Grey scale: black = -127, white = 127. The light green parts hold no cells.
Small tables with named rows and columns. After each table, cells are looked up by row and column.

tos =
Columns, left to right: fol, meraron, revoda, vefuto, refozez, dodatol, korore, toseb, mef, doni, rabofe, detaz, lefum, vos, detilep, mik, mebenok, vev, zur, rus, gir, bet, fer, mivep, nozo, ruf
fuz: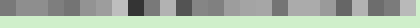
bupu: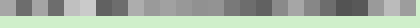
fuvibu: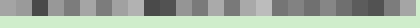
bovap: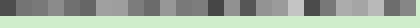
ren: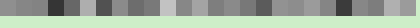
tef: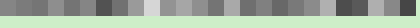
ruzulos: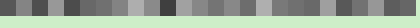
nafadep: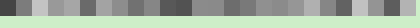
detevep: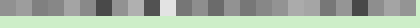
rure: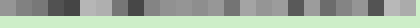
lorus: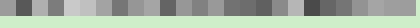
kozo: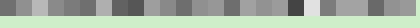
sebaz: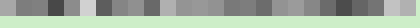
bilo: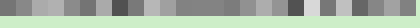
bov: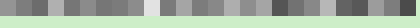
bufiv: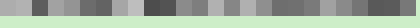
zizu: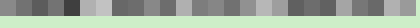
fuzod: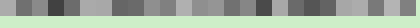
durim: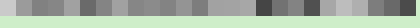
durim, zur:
3
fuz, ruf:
57
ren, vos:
-1
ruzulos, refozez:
-51
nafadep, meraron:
-3
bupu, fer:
-39
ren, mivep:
-2
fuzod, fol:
43
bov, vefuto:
48
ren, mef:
-18
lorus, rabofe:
-27
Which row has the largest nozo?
sebaz

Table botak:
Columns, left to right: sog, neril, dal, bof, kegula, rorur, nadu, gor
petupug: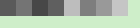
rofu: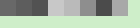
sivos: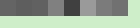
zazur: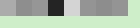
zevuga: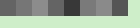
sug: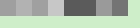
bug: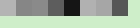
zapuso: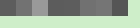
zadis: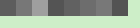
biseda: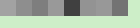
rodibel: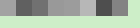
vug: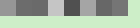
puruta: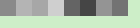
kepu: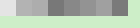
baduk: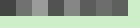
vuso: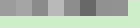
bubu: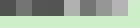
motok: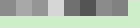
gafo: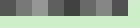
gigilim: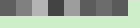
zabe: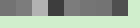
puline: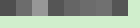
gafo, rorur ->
-22
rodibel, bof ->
25
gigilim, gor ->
-37
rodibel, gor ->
3
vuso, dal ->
11
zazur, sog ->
43
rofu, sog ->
-23
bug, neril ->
6
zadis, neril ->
-8
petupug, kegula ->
61
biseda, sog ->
34
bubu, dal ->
-42
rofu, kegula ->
58
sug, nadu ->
26
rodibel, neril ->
-31
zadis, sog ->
-34
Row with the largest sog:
kepu

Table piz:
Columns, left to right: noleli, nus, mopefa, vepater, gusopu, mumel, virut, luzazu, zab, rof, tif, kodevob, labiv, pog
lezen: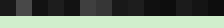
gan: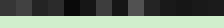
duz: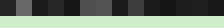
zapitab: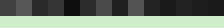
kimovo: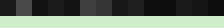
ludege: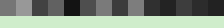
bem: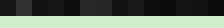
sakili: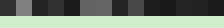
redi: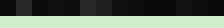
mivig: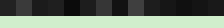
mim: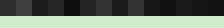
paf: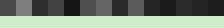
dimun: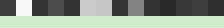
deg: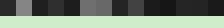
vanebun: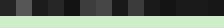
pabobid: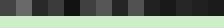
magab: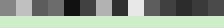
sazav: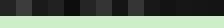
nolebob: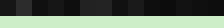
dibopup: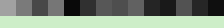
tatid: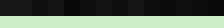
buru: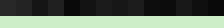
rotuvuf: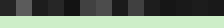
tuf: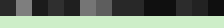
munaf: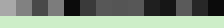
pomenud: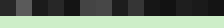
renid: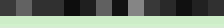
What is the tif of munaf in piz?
-105
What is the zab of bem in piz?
-103
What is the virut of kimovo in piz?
-73
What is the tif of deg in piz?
-105
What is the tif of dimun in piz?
-87
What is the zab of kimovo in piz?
-96
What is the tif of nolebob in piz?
-115
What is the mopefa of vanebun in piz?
-99

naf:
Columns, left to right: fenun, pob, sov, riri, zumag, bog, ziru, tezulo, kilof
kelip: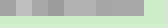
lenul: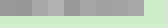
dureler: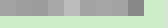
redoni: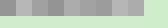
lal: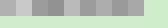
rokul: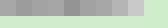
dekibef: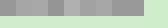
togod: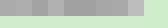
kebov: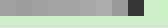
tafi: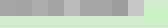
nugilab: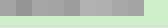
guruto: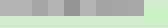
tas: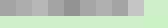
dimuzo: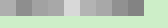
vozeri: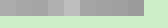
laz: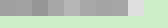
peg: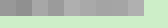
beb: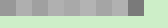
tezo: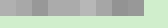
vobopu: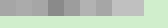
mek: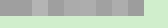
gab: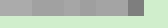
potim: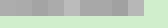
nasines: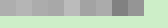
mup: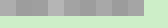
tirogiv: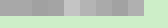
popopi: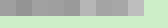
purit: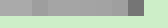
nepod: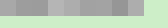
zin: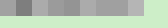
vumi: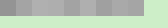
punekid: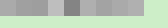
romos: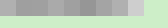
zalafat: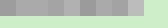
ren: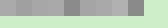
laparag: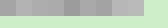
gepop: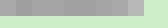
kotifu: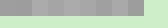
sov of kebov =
31
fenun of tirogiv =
40
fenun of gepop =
41
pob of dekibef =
37
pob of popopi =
20
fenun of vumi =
20
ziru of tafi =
40
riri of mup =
53
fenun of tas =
34
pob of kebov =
28
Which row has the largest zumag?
dimuzo

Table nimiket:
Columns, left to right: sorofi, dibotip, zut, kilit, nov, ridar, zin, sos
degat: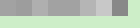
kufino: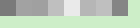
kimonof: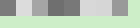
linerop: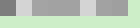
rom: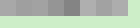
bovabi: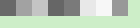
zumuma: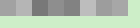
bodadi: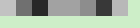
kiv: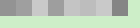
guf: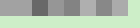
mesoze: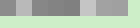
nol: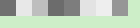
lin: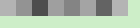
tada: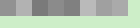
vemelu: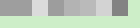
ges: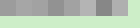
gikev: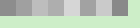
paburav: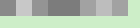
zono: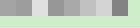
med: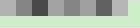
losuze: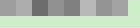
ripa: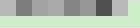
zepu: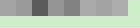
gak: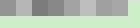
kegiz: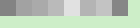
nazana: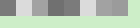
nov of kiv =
68
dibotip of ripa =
-2
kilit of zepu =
21
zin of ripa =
-47
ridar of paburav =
34
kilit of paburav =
-3
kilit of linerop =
34
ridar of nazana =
91
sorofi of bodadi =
66
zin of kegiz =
67
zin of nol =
110
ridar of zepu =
42
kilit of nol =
-19

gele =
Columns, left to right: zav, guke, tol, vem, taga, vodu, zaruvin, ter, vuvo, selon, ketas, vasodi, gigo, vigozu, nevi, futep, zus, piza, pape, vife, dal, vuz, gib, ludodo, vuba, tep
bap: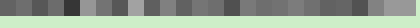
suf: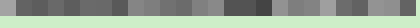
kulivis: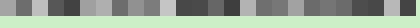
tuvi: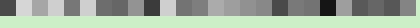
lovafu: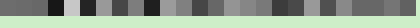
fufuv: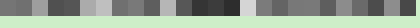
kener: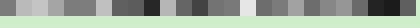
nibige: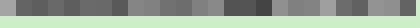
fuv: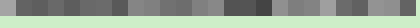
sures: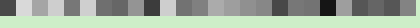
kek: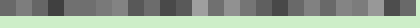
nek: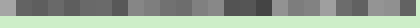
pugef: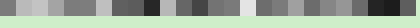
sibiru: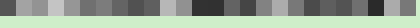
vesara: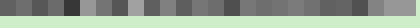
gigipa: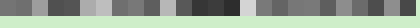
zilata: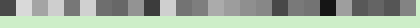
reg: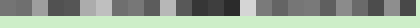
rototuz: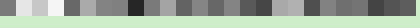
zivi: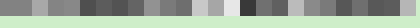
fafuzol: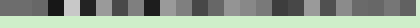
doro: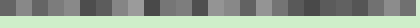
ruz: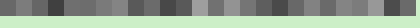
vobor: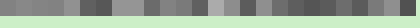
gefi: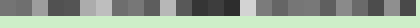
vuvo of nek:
6
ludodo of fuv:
19
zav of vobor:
1
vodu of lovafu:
-91
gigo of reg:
-73
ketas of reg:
55
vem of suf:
-22
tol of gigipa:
29
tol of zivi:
40
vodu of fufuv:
43
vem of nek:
-22

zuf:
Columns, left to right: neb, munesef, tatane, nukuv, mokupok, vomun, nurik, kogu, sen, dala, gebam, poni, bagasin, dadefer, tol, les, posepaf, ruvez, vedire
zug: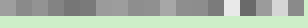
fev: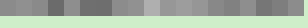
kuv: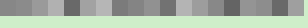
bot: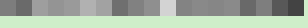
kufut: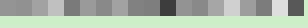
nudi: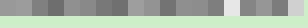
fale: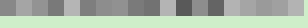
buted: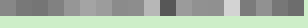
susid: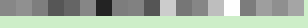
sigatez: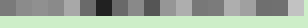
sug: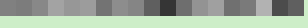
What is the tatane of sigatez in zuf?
16
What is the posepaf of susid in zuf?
30
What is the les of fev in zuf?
14
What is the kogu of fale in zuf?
17
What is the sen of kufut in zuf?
1
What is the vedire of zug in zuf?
10
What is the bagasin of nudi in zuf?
13
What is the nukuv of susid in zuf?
-41
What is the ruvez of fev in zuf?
-1
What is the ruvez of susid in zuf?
15
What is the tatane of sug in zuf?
8
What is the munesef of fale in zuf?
37
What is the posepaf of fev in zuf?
-9
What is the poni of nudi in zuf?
15
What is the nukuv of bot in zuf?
20
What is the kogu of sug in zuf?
13
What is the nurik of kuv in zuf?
54
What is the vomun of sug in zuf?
28
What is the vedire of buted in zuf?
-18
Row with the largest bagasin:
kuv

